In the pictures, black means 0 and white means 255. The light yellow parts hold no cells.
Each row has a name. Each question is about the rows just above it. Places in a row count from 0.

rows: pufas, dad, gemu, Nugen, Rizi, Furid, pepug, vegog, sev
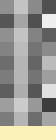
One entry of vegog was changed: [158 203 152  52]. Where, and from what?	3, [60]
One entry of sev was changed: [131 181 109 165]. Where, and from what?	0, [124]
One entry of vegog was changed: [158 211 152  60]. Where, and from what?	1, [203]
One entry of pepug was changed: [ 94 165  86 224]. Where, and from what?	1, [173]

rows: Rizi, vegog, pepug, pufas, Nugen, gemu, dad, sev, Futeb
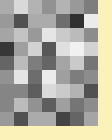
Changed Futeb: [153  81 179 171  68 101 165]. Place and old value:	2, [171]
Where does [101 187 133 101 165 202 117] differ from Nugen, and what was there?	2, [125]
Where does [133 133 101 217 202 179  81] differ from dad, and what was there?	2, [94]

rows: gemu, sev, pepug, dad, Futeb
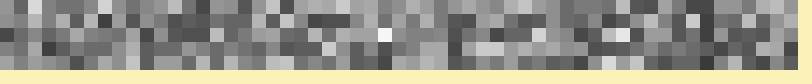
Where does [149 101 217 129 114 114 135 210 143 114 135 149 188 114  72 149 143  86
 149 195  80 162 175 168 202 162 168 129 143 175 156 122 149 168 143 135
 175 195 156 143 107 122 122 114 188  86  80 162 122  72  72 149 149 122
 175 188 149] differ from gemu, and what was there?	34, [149]
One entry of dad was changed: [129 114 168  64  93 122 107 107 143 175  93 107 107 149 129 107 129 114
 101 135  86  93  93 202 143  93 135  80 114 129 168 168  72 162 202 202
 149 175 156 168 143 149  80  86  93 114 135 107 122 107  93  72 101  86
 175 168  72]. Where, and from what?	36, [156]
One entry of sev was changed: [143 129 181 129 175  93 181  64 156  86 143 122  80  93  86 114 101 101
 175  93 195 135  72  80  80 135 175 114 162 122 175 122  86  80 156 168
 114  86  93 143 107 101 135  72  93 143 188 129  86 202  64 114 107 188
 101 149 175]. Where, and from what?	18, [181]

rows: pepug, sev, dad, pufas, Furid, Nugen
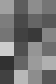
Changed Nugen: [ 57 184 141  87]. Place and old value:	0, [65]
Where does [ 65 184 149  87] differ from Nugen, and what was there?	2, [141]
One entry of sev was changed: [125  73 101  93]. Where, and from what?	3, [87]
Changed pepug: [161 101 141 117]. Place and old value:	1, [93]

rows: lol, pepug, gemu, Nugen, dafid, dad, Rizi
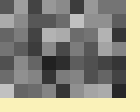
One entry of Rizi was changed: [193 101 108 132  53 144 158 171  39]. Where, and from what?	6, [164]
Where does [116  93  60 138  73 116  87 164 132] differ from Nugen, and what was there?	5, [124]
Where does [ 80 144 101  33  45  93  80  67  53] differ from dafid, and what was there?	1, [138]
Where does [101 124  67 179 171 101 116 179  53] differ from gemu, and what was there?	5, [108]
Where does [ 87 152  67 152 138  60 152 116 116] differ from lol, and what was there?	1, [158]
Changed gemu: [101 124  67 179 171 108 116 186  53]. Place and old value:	7, [179]
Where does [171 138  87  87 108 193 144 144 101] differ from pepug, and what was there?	8, [93]

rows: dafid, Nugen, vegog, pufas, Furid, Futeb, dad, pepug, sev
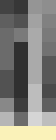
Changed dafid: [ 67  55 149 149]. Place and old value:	3, [142]
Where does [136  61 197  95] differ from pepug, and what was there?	2, [189]
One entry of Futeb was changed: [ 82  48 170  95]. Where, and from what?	3, [88]

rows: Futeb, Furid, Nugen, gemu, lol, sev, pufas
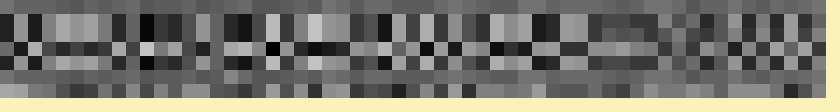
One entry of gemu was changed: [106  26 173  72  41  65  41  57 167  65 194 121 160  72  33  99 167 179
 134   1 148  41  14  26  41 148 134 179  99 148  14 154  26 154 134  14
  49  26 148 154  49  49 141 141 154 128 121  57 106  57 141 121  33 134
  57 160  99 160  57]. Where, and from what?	51, [114]
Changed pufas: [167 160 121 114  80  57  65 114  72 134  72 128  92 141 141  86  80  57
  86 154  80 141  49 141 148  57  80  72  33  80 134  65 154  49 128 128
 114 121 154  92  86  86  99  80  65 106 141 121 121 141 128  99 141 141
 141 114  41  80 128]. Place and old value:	42, [106]

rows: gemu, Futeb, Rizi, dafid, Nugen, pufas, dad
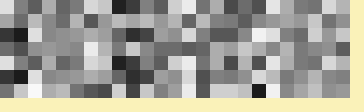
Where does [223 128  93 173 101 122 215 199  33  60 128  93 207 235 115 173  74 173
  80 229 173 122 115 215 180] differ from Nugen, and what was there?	17, [180]
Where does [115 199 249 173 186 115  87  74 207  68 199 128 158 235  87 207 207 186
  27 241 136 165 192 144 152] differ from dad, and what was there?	17, [192]
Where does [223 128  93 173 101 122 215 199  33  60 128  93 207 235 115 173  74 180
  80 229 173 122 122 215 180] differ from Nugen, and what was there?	22, [115]
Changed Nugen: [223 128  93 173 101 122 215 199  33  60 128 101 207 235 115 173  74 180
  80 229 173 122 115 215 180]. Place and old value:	11, [93]
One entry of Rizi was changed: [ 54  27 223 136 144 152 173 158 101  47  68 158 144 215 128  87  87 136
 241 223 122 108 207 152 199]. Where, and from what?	20, [128]
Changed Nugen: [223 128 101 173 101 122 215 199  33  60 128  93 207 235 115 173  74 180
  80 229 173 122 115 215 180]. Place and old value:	2, [93]

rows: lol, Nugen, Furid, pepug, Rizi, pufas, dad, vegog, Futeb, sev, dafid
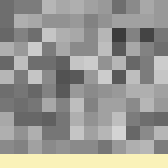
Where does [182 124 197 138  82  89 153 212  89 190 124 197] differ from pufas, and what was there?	7, [204]
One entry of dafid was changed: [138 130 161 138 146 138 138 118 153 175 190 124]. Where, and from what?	10, [182]
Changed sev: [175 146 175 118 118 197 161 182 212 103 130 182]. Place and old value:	10, [138]
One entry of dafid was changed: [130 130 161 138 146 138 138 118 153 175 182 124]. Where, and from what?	0, [138]
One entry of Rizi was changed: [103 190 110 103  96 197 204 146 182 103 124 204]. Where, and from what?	3, [110]
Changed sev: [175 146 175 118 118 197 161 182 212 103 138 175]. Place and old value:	11, [182]
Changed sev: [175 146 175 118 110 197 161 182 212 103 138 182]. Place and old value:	4, [118]

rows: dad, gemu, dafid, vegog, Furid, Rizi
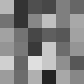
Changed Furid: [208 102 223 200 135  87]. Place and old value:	4, [143]
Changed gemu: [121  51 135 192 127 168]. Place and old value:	0, [115]
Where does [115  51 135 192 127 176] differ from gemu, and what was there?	5, [168]
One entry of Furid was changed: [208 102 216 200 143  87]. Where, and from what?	2, [223]
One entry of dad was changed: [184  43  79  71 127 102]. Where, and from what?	1, [51]

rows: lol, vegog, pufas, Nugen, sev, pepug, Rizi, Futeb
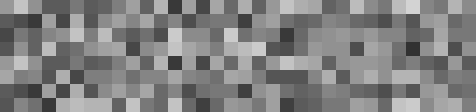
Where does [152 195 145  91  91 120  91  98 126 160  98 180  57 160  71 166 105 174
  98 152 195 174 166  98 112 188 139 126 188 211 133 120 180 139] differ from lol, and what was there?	27, [120]
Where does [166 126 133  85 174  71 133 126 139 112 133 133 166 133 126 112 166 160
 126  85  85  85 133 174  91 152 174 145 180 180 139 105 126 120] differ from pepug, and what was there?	6, [126]

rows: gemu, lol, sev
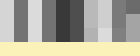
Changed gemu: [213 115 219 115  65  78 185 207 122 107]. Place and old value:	4, [57]
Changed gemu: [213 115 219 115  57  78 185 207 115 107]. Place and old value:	8, [122]
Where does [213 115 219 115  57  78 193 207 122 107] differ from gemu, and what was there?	6, [185]
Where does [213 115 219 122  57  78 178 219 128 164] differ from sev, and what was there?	3, [115]

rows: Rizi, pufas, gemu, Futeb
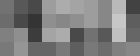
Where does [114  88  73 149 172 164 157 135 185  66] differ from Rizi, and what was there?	3, [157]
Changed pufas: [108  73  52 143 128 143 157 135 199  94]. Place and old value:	4, [135]
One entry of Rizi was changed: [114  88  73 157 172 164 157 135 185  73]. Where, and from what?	9, [66]
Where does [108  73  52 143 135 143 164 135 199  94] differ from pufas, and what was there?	6, [157]
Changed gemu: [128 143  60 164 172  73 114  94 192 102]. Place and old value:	7, [88]
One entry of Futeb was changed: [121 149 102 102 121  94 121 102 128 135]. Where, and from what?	7, [108]
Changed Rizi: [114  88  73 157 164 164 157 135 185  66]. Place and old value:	4, [172]

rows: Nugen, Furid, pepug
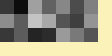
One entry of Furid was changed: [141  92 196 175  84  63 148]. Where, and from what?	3, [168]
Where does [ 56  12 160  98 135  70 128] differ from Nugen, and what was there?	5, [76]
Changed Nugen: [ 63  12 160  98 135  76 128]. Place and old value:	0, [56]
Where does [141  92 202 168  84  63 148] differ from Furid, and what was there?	2, [196]
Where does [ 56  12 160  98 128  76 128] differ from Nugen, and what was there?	4, [135]

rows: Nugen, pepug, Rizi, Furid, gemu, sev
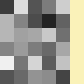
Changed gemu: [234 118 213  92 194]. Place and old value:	0, [240]
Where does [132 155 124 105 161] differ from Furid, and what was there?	4, [167]

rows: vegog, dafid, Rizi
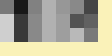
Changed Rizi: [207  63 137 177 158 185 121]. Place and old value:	1, [57]
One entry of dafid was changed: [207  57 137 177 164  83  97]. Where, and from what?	4, [158]

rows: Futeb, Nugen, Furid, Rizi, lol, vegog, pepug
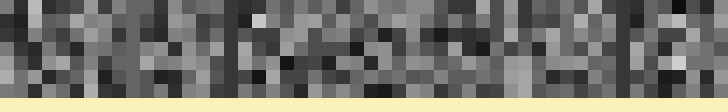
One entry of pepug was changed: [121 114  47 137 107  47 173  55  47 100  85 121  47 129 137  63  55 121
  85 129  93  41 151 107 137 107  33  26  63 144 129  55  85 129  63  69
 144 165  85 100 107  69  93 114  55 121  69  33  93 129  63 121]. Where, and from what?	20, [85]
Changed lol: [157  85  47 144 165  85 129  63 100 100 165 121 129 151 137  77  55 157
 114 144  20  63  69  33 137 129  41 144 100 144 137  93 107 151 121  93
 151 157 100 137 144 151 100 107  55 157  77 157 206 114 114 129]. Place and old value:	47, [151]

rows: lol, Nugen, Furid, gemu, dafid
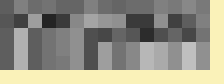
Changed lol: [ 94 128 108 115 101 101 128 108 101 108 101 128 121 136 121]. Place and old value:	10, [108]
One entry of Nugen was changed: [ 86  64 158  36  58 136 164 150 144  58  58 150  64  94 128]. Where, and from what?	11, [144]
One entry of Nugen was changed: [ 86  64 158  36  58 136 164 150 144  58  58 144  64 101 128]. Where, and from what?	13, [94]

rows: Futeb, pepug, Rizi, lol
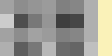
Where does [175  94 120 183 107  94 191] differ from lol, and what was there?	5, [101]
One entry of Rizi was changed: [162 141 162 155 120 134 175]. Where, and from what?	4, [128]
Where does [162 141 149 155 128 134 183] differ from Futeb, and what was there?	6, [175]
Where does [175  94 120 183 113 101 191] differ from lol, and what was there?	4, [107]
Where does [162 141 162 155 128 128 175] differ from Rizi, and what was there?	5, [134]
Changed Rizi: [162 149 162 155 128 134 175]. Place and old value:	1, [141]
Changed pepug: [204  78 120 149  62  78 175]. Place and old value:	5, [70]

